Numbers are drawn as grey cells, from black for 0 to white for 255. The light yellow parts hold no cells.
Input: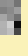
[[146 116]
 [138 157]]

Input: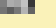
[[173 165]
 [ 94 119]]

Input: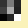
[[123  36]
 [172  32]]

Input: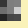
[[126 128]
 [125 206]]

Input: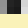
[[36 30]
 [32 26]]

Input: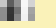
[[ 94 146]
 [ 54 114]]
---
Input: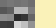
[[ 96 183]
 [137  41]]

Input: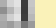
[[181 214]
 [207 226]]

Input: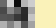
[[135  95]
 [ 82  55]]

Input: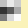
[[ 90 168]
 [216 251]]

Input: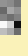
[[166 146]
 [111 129]]

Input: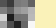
[[ 98 148]
 [ 30 113]]

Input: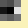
[[  2 226]
 [ 92 116]]
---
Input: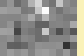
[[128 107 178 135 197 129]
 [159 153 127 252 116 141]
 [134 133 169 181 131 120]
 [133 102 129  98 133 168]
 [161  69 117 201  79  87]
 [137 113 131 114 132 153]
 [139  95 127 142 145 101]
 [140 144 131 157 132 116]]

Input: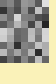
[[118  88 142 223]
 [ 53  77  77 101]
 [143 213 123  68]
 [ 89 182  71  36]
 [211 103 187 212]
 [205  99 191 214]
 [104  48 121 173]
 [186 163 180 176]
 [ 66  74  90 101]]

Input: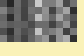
[[ 85 106 102 126 160 112]
 [129 102 116 146 127  47]
 [101 105 102 141 163  85]
 [109  98  75 108 108  68]
 [ 80 104  95 113 148 118]
 [128  98 100 150 148  47]]

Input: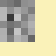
[[128 105 148]
 [182 169 126]
 [183 196 161]
 [139 127 176]
 [176 197 167]
 [178 178 103]]

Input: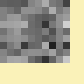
[[ 97  94 132 172 112]
 [129 101 144 116 122]
 [129 154 111  90 145]
 [160 166 108  53 144]
 [115 155 110 124 131]
 [134 148 119  89 132]
 [ 84 140 102 172 121]
 [132 100 144 134 109]
 [139 167 109  50 147]]

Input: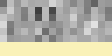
[[110 152 168 170 190 136 128 157]
 [160 159 175 186 175 180 126 154]
 [196 161 170 185 170 207 147 170]
 [216 159 156 157 149 185 195 156]
 [195 166 160 110 134 146 214 167]
 [210 157 162 170 153 183 167 168]]

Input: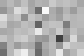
[[170 169 165 175 186 185]
 [149 220 169 249 153 156]
 [219 197 195 157 160 181]
 [201 172 182 184 192 182]
 [168 190 196 188 203 191]
 [196 198 183 150  63 216]
 [131 156 168 170 150 192]
 [112 217 186 162 230 181]]

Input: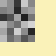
[[171  56 135]
 [127  39 160]
 [ 52 164 118]
 [187 112 211]
 [165 207  38]
 [186 139 121]]

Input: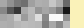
[[168 121 160 172 175]
 [135  54 186 166 125]
 [166 201 184 137 250]
 [175 183 185 126 137]]
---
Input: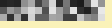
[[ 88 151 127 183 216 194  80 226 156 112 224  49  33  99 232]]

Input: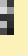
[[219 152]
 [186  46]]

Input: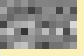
[[164 112  99 108  65  99 139 143  68 143  83]
 [ 68 147 166 174 186 116  80 113 125 119 215]
 [121 140 129 145 148 128 127 132 134 108 115]]

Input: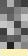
[[ 97  93 128 146]
 [197 187  68 164]
 [ 82  99  90 150]]

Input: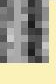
[[127 109 170 114  80  87 141]
 [132 155 170 129  29 112 172]
 [ 83 202 170 166  84  80 159]
 [116 175 170 122  30 102 167]]

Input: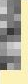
[[208 129 103]
 [195 122 106]
 [ 93 118 126]
 [146 178 179]
 [ 68 163 135]]

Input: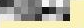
[[158 181 125 149 118 103  15  47 139 126]]

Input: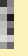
[[192 151]
 [190 122]
 [219 199]]
